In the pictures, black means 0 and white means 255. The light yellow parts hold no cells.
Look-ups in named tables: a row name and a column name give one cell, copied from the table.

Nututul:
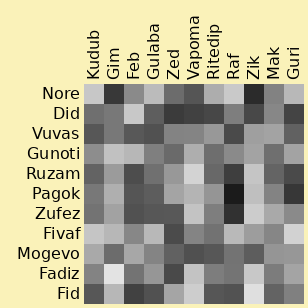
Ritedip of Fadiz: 125
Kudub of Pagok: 120
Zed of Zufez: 88
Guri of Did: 68
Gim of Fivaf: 183
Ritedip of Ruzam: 104
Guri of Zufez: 138
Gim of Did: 120
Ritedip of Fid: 86
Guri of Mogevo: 151
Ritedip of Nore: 173
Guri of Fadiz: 164
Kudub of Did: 111
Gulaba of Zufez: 87
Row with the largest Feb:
Did

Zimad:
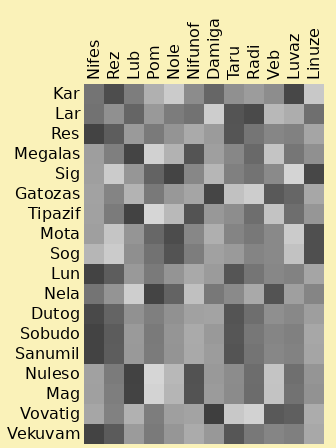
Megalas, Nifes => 158
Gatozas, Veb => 89
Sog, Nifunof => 125
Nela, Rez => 148
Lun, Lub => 153
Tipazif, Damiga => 152
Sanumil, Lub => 153
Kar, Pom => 176
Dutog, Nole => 145
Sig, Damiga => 182

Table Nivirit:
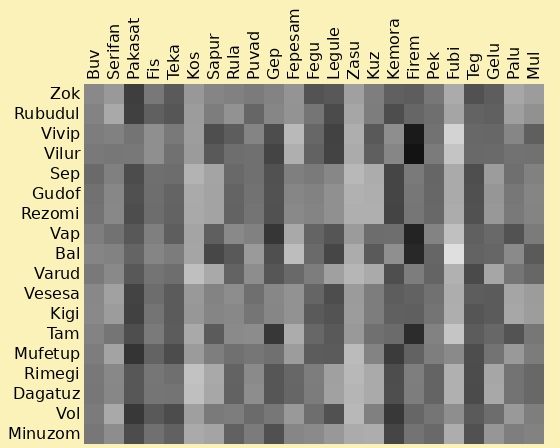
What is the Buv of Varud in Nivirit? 121
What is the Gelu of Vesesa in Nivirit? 91
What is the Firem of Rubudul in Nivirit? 102
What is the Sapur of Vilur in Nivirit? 89
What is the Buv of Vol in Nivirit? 123
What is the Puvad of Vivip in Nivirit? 132
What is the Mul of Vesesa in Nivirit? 156
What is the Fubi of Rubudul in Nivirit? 165
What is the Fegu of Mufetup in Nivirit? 92
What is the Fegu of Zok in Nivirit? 83
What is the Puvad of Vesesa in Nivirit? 111
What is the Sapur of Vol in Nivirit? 122
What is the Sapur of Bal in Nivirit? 71
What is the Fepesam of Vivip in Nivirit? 185
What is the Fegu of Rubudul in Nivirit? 117
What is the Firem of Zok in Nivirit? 93
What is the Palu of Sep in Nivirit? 111
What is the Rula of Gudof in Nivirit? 100
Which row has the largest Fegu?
Minuzom

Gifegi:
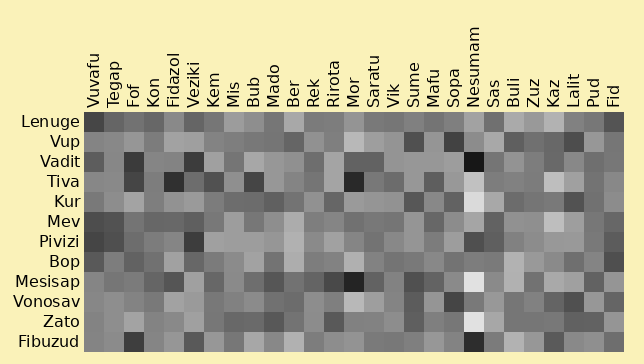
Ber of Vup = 101
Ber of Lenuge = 168
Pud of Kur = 113
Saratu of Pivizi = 115
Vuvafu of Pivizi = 69
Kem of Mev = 120
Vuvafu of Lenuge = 70
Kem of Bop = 123
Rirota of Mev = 133
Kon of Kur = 126
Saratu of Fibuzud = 122
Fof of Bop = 98
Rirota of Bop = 130
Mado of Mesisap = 86
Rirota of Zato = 89
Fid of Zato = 149
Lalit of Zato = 97
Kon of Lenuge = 103
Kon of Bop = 113
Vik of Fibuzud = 120

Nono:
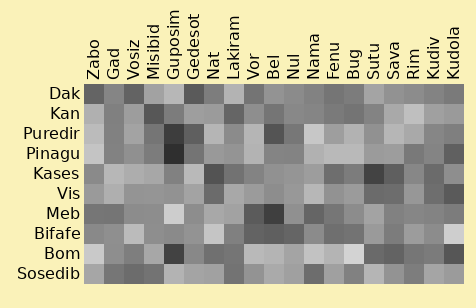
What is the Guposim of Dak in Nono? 183
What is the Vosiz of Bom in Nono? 126
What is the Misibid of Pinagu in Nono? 124
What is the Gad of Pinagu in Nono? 130
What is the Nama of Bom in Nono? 194
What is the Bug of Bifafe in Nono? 115
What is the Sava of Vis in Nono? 109
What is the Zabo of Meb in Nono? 118
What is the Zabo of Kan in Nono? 176
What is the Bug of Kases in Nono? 124
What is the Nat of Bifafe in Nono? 197
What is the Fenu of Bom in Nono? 180
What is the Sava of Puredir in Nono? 182
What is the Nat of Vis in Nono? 107
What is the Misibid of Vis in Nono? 149
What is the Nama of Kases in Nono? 157
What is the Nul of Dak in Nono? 139

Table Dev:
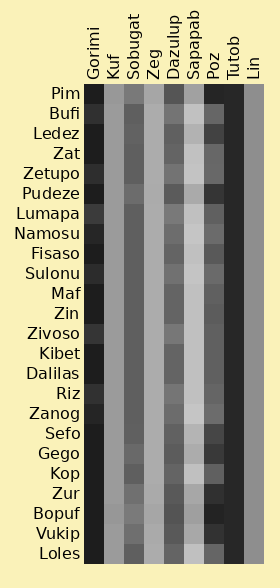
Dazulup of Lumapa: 121
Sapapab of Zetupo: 195
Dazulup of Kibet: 100
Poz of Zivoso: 96
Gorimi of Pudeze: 29
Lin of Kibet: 142
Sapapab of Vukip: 168
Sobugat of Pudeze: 108
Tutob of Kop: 39
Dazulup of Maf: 100
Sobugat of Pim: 121
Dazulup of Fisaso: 100
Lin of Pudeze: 142
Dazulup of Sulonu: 113

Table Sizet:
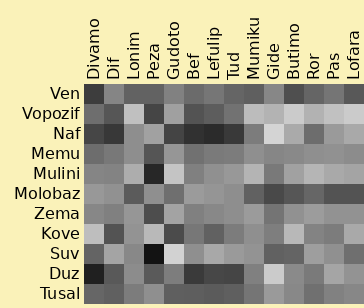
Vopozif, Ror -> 178
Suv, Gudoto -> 210
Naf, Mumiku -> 124
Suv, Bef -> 143
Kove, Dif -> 83
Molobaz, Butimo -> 86

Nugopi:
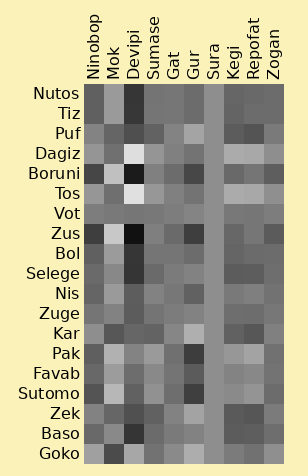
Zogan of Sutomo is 108
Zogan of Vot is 125
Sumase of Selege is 106
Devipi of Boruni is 27
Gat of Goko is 138
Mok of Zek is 102
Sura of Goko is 142
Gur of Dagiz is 115
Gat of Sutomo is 110
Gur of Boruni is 71
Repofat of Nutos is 105
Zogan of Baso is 110
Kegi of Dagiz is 171
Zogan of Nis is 114

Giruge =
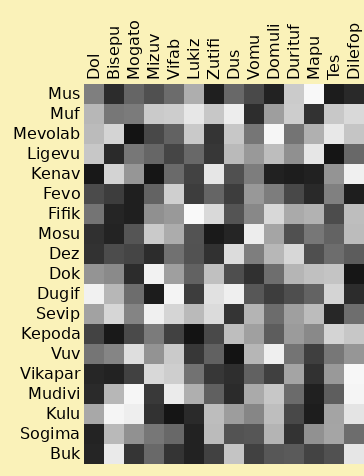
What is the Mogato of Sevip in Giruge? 132
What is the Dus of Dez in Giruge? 220
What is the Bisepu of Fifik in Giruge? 37
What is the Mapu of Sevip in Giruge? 188
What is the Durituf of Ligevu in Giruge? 144
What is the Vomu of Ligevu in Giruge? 153
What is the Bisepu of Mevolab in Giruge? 212
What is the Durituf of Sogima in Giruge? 51
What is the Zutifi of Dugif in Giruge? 225
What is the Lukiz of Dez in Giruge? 82
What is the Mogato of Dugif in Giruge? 109
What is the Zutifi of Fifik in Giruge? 217
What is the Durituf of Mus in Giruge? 203
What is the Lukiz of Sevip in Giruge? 186
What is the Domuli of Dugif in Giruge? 61
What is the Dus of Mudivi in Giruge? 43
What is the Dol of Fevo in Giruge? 75
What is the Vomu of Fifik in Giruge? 136
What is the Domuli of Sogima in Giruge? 180
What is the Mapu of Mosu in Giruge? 119
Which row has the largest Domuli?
Mevolab

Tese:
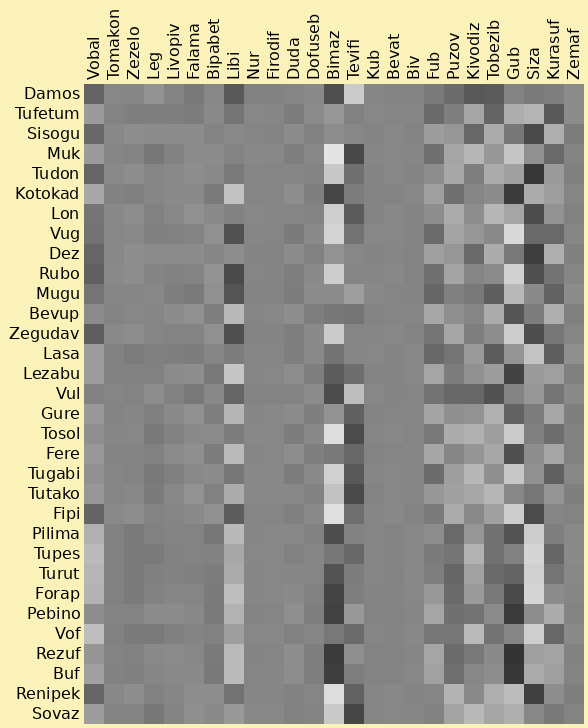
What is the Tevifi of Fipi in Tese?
111
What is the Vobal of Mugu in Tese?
116
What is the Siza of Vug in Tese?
105
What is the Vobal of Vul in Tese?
129
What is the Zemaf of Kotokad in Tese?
133
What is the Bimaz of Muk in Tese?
228
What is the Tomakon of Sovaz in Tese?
132
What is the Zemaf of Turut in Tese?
136
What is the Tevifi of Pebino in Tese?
153
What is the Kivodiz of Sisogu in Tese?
103
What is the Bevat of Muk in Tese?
135
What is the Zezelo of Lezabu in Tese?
130
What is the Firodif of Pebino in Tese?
133
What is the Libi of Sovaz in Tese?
153
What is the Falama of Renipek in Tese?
142
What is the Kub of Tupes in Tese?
134
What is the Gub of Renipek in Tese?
188
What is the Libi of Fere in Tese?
186
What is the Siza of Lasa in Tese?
195

